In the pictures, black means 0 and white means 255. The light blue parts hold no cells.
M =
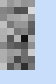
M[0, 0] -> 183
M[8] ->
[173, 146, 71, 109, 101]
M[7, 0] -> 174
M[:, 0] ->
[183, 132, 138, 192, 177, 175, 134, 174, 173, 194]
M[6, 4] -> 143
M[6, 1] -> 100
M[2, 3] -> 179
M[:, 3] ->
[147, 82, 179, 151, 131, 18, 81, 110, 109, 46]
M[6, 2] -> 87
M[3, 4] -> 97
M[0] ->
[183, 151, 166, 147, 151]
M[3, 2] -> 150

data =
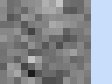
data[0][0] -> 145
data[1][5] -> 151
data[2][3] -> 151
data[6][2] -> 108
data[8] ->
[117, 122, 97, 127, 196, 158, 118, 111, 117, 130, 103, 110, 124]
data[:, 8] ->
[196, 153, 137, 160, 150, 106, 80, 130, 117, 120, 88, 86]
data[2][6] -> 134
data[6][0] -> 119
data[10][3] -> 112
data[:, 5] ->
[146, 151, 106, 132, 114, 115, 121, 97, 158, 138, 87, 124]
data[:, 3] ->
[137, 104, 151, 89, 106, 149, 99, 126, 127, 70, 112, 142]
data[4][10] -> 119
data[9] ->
[95, 157, 146, 70, 99, 138, 105, 126, 120, 122, 128, 113, 137]
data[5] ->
[150, 133, 118, 149, 122, 115, 131, 103, 106, 82, 94, 116, 119]
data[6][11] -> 134
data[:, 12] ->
[140, 130, 107, 126, 134, 119, 105, 124, 124, 137, 126, 118]
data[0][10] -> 108
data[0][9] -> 114
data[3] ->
[110, 110, 123, 89, 123, 132, 130, 169, 160, 149, 142, 128, 126]
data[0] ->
[145, 110, 116, 137, 141, 146, 176, 160, 196, 114, 108, 106, 140]
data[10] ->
[122, 147, 167, 112, 28, 87, 108, 106, 88, 100, 132, 136, 126]
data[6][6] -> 88
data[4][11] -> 119

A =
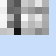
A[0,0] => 245
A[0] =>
[245, 112, 85, 202, 188, 230, 179]
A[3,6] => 169
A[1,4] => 153
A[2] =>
[246, 179, 86, 248, 201, 231, 175]
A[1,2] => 110
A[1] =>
[236, 104, 110, 170, 153, 134, 145]
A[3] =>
[243, 115, 77, 211, 184, 200, 169]

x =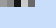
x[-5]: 155
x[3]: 203
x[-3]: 22

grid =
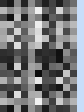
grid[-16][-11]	44
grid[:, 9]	[80, 116, 43, 145, 73, 149, 54, 140, 109, 38, 196, 95, 170, 42, 133, 57]
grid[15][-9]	164
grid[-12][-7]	180
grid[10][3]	119
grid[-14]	[76, 18, 191, 31, 154, 126, 26, 97, 81, 43, 122]
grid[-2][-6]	242
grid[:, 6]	[31, 106, 26, 161, 61, 190, 46, 47, 38, 28, 77, 82, 61, 35, 133, 27]
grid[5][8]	159
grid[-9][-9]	79
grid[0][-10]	24
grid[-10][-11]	146
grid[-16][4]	141
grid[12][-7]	143
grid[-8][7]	52
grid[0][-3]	31
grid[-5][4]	177
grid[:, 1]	[24, 139, 18, 184, 85, 200, 61, 51, 36, 26, 85, 112, 68, 40, 164, 18]
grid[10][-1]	64
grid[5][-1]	187
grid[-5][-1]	159
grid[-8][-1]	100
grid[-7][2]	210
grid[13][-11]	123
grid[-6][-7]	149
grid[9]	[99, 26, 210, 40, 164, 151, 28, 106, 115, 38, 128]
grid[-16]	[44, 24, 135, 36, 141, 78, 31, 67, 31, 80, 109]

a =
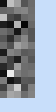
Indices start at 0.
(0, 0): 18
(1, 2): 129
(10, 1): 236
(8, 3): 115
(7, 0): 28
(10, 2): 127
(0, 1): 192
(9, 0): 41
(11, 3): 89
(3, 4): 103
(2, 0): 194
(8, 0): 108
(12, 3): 75
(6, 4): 118
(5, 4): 85
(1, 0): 102
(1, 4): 110
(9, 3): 110
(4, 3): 102
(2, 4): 112
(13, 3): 110
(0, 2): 159
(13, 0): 112

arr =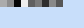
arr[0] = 171
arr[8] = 86
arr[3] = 237

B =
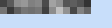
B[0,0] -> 66
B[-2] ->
[66, 91, 144, 152, 128, 135, 75, 162, 144, 85, 94, 81, 51]
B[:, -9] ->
[128, 111]
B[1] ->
[116, 58, 95, 117, 111, 118, 64, 140, 192, 145, 71, 129, 101]

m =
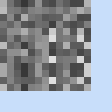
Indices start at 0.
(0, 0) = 177
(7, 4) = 80
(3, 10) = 75
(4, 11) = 181
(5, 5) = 140
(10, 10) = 71
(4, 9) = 160
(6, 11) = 91
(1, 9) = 113
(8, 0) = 90
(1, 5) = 134
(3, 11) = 87
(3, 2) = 133
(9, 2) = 83
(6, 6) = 151
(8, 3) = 118
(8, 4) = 110
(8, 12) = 82
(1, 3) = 98
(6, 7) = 74
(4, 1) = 143
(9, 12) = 205
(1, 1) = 124
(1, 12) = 147
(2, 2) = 82
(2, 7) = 94
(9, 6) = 94
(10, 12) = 205
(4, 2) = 143
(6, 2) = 117
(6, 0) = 187
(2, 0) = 90
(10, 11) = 80
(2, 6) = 87
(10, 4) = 96
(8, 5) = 131
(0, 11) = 71

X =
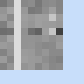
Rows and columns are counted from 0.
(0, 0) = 119
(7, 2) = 220
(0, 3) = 136
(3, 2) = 220
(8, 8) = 128
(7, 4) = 153
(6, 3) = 147
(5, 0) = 143
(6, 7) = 138
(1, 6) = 142
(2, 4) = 153
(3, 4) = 150
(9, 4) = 154
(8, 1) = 134
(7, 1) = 148
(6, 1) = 151
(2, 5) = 159
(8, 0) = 155
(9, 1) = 148
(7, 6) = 150
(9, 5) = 135
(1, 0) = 148
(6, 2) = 220
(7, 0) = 131
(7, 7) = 138

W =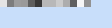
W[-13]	228
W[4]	94
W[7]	184
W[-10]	154
